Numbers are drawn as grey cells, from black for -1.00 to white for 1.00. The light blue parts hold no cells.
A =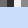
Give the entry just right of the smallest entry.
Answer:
0.88
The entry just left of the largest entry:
-0.63

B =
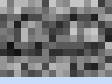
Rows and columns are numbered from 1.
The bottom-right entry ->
-0.04
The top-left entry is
0.55
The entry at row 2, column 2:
0.07
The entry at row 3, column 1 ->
-0.41
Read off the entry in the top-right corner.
-0.04
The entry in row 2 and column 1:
0.30
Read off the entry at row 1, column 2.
-0.04
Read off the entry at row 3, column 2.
-0.17
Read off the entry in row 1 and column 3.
0.43
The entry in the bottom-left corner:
-0.17

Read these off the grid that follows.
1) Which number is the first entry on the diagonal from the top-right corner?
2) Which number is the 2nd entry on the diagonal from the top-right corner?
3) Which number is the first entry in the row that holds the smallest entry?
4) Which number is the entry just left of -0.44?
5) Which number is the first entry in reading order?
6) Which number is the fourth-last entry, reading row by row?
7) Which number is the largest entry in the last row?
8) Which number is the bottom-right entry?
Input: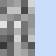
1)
0.66
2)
-0.44
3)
-0.56
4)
0.53
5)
0.03
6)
-0.21
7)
0.40
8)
0.03

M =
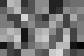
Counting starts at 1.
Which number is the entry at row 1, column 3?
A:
0.33
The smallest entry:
-0.95
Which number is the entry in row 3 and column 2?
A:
-0.48
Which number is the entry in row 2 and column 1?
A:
-0.23
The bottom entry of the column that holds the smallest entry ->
-0.35
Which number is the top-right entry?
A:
-0.13
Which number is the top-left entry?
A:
-0.61
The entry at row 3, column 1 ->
-0.03
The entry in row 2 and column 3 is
0.45
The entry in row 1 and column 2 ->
0.45

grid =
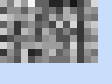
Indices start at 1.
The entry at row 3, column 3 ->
0.23
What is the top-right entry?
0.68
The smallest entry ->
-0.82
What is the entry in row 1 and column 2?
0.00
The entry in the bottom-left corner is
0.12
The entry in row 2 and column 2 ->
0.12
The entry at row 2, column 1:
-0.35
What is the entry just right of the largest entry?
-0.23
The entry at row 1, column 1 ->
0.46
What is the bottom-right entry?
0.23
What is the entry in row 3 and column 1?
0.68
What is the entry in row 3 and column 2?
0.46
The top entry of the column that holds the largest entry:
0.93
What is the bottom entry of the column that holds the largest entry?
-0.35
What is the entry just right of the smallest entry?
-0.46
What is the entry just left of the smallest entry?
-0.35

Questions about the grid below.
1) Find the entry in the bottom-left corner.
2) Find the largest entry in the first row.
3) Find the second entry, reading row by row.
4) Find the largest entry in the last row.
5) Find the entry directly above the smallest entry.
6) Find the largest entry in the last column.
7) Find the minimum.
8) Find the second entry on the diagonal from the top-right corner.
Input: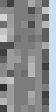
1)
-0.50
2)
0.32
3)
-0.50
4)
0.32
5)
0.43
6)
0.54
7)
-0.62
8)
-0.03

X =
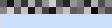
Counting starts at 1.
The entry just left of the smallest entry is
0.51
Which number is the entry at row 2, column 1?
0.05
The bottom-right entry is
-0.39
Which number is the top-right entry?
0.05
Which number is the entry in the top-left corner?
-0.29

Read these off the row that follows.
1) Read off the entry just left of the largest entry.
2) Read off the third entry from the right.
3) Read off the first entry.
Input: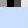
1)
-0.42
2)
-1.00
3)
0.25

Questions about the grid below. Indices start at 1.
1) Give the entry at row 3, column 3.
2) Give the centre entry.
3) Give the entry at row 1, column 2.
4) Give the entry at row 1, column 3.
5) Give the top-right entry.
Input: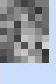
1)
0.08
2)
0.31
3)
0.08
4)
-0.25
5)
-0.05
